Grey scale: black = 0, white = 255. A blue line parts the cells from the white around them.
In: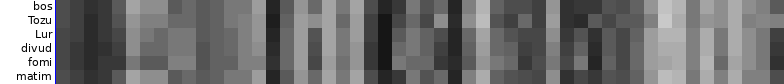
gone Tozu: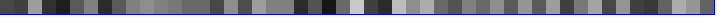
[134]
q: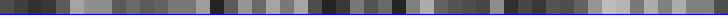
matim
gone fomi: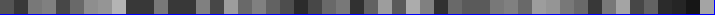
[113]
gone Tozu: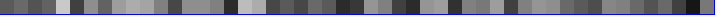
[30]

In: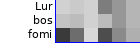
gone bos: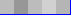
[195]
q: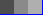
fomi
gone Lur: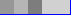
[202]
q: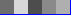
fomi

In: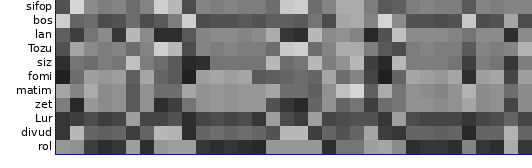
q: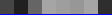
fomi
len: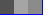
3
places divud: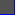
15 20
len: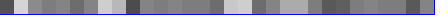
31
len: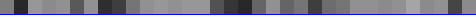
34
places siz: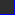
0 10
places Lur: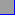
5 15 18 24

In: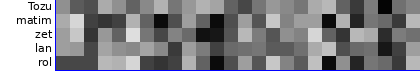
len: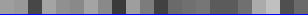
22
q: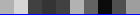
rol
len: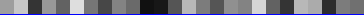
26
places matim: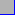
5 20
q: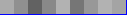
Tozu

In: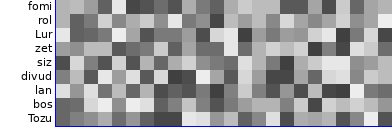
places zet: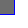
5 10 11 13 23
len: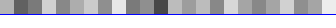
24
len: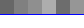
6
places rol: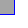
17 19 22
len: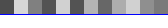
12
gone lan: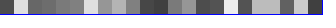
[115]
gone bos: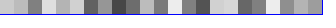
[196]

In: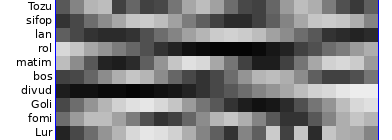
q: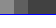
bos
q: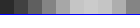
sifop
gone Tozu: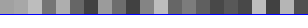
[57]
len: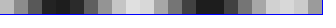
23
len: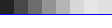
8
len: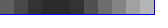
11

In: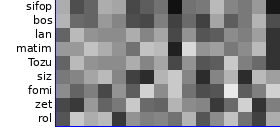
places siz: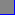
1 4 9 11
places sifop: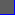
6

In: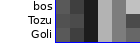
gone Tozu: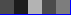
[81]
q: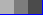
Tozu
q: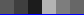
Goli
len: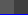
2

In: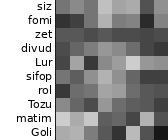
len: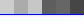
6
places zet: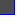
2 4 5 7
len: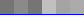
6
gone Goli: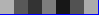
[186]

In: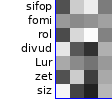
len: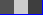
3
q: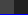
siz
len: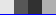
4
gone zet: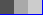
[62]

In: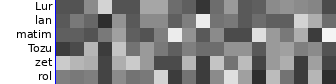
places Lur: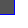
0 1 4 5
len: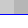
2
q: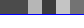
zet
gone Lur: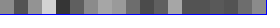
[133]
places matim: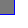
3 16
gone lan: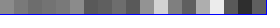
[103]

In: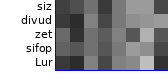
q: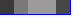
siz
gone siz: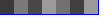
[79]
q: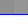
divud
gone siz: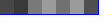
[64]
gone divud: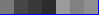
[149]

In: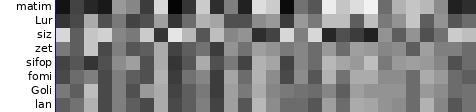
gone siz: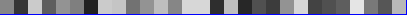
[209]
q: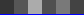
sifop
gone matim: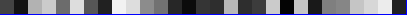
[153]
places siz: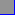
13 23 25
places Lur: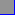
24 27
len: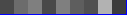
9

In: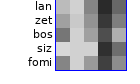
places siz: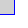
1 2
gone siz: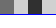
[216]
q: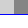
lan
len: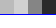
4

